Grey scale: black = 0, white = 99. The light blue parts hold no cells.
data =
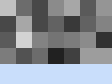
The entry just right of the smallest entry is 25
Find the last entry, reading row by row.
61
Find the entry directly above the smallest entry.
45
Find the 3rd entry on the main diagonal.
51
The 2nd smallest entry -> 19
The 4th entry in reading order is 54
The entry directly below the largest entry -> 32
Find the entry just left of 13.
42

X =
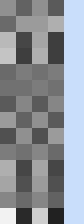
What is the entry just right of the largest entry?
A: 16
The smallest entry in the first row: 35
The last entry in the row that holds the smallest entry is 13
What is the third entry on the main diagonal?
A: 64
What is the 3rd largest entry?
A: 76
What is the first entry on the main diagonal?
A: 56
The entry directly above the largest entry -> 52
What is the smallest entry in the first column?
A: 31
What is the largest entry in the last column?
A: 68
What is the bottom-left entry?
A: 94
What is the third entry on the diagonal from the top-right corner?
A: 27
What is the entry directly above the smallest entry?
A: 38
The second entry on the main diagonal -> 60

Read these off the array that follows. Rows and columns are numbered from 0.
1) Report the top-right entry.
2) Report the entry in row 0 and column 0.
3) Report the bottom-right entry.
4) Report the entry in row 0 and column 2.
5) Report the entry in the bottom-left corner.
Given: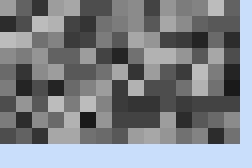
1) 38
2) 61
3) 44
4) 20
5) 30

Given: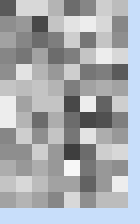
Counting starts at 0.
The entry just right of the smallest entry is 42
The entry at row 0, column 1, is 84
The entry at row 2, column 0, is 63
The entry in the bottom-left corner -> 63
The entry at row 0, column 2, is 84
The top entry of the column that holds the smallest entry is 42
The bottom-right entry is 73
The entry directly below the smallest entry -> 96
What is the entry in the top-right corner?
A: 73
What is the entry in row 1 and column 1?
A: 59
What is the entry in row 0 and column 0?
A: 35
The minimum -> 24
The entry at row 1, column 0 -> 55
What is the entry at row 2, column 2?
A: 42
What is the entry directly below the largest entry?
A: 63
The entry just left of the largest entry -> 59
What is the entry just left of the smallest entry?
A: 59
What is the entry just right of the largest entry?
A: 46
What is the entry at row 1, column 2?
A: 28

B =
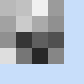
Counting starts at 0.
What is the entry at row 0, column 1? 75
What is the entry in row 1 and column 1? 79
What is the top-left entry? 72
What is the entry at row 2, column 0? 56
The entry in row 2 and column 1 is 21

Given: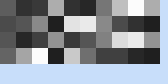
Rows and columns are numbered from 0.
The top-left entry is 36
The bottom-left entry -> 39
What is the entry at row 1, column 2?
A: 53
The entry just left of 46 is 15
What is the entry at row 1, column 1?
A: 33
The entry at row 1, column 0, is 29
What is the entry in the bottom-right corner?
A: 12
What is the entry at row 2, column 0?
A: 33

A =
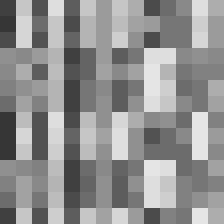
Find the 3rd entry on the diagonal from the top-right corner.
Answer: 46
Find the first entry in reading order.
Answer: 25
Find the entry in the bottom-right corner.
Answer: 67
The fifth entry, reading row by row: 36
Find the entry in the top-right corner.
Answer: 67
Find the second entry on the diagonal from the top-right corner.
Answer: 80
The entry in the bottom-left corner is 25
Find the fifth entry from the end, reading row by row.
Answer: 29
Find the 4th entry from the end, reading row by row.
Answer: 50
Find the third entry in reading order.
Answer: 32
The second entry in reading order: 77

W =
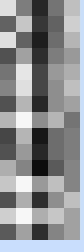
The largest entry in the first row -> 86
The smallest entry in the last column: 45
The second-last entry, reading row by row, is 51
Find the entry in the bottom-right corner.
63
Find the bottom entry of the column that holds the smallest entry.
18
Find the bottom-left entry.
35
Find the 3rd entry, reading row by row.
15
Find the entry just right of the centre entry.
70
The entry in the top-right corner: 74
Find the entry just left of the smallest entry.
51
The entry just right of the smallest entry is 35
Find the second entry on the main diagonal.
77
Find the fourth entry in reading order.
45
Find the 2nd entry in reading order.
48
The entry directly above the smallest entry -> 15
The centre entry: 55
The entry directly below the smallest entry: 59
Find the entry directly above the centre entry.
15
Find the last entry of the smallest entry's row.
51
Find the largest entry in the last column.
80
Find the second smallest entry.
9

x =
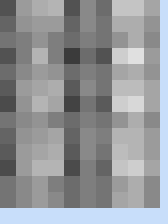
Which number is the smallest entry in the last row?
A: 42
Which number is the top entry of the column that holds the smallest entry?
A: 32
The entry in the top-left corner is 32
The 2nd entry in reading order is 60
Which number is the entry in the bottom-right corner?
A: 53
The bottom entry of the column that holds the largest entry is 67
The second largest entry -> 84
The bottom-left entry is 45
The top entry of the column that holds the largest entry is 76
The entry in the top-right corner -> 64
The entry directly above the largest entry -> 67
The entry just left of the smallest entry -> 49
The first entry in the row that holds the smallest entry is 32
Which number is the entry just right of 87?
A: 60
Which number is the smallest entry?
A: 23
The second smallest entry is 26
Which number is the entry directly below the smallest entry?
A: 42
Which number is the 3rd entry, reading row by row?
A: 67
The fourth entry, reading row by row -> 70
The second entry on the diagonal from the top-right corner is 67
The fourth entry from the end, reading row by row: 45

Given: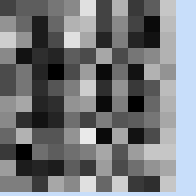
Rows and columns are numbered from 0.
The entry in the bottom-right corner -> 77
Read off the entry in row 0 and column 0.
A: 26
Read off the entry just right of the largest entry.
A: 4
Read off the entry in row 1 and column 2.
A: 11
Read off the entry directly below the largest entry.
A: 49
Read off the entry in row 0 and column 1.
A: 36
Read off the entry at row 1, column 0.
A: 57
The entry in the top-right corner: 77
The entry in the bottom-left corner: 49
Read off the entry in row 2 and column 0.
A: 80
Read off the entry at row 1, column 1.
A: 40
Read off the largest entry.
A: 91
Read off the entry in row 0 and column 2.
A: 36
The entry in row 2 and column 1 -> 57
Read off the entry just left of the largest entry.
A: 57

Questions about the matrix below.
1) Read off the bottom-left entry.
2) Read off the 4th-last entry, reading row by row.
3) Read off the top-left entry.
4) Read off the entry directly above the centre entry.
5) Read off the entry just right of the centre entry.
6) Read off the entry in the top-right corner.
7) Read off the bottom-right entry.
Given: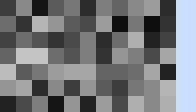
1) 13
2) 29
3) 23
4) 49
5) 20
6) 17
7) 67
